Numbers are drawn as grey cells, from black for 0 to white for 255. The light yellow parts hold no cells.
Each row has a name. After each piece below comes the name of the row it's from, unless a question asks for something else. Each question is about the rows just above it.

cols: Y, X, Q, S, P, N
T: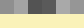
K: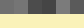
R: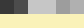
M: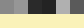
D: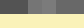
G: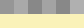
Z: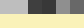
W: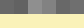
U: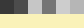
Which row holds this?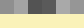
T
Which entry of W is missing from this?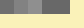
[98]

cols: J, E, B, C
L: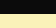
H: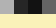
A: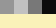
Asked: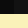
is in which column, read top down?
B
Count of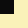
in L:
4
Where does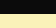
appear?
L

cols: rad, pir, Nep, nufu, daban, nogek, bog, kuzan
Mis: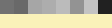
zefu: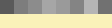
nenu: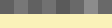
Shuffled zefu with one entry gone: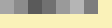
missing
[132]
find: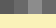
nenu
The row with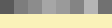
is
zefu

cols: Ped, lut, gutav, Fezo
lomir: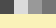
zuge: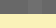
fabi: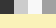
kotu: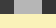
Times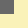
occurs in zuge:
3
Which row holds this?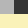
kotu
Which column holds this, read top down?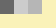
lut
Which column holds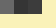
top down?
Ped
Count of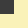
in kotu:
1
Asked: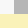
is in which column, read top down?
gutav

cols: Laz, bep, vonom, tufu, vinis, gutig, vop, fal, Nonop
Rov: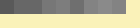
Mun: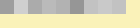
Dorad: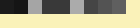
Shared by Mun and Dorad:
[171]
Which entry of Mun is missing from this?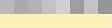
[201]
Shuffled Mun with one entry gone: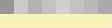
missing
[158]

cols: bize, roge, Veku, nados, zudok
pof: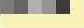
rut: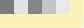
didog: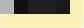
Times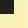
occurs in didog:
2
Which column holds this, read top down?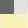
roge
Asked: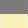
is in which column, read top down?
bize
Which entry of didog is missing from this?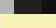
[25]
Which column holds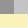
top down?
nados
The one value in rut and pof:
[124]
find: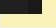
didog

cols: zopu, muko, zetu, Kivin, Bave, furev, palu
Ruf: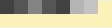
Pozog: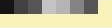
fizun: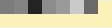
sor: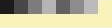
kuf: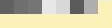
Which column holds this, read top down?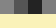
zetu
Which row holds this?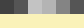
Pozog
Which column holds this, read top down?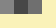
muko

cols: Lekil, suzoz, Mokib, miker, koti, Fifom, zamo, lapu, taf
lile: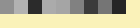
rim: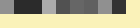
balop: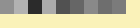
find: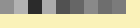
balop
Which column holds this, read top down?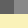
zamo

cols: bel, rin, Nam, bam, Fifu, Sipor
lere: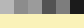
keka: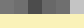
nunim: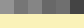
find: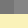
nunim
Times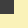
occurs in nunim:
0

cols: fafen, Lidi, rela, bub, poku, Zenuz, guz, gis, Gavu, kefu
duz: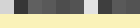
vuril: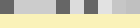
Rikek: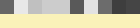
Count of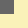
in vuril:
3
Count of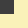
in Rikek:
1
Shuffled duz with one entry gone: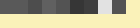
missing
[212]
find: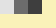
Rikek
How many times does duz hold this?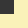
1
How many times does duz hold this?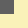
1

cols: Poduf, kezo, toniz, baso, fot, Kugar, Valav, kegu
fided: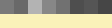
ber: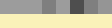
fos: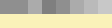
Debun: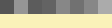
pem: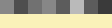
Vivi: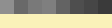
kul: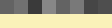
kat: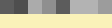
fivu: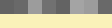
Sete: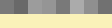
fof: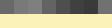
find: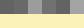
fivu
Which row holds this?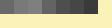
Vivi
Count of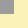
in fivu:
2
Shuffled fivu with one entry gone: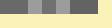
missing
[164]

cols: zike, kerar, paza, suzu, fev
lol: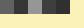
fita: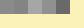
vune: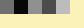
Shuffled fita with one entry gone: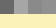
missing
[132]
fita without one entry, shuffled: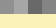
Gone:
[138]
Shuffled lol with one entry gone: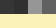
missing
[62]
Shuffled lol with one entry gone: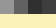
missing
[54]
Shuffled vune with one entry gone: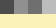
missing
[7]

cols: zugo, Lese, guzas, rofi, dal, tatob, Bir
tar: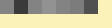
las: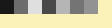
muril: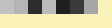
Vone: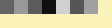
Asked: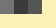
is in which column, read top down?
tatob
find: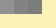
tar
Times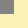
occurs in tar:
3
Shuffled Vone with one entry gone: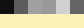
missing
[86]

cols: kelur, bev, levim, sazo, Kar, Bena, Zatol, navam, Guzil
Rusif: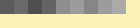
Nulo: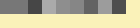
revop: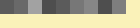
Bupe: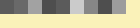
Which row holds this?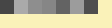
Nulo
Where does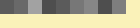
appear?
revop
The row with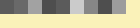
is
Bupe
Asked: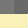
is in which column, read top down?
bev

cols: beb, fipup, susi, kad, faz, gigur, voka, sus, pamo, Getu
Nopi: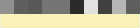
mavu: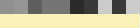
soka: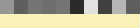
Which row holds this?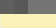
Nopi
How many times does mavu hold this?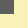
1
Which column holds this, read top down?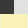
voka
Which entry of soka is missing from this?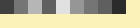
[110]
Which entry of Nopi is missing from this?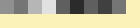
[88]

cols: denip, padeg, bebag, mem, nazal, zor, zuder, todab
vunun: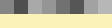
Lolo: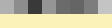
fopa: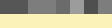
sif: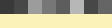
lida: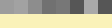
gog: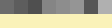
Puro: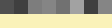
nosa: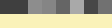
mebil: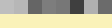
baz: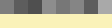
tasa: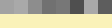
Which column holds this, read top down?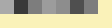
bebag
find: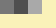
tasa

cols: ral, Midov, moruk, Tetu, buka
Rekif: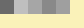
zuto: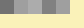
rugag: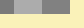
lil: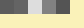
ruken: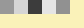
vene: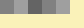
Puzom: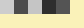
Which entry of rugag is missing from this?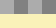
[122]
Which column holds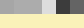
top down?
moruk

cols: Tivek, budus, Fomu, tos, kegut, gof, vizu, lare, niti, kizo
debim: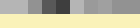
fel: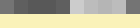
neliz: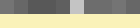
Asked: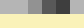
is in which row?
debim
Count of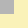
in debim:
3
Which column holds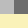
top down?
vizu
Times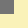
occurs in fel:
2
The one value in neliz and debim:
[88]
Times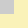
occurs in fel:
1

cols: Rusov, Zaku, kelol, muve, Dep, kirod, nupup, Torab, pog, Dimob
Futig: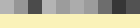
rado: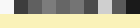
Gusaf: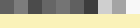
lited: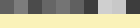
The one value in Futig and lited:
[75]
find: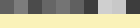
lited

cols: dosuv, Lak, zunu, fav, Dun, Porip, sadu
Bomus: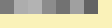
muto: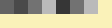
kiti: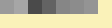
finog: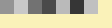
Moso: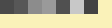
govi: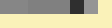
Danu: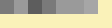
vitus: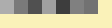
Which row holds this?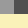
Moso
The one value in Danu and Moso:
[154]
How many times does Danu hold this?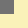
0
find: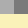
vitus
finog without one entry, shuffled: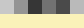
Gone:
[192]
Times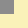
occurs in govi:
0
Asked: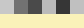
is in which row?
finog

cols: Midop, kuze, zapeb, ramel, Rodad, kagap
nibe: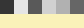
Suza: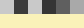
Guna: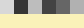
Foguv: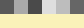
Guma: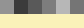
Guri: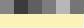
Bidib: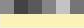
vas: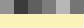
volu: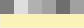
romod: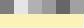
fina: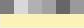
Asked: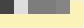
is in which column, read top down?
ramel
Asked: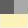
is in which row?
Suza
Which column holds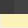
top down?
kuze
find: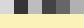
Guna

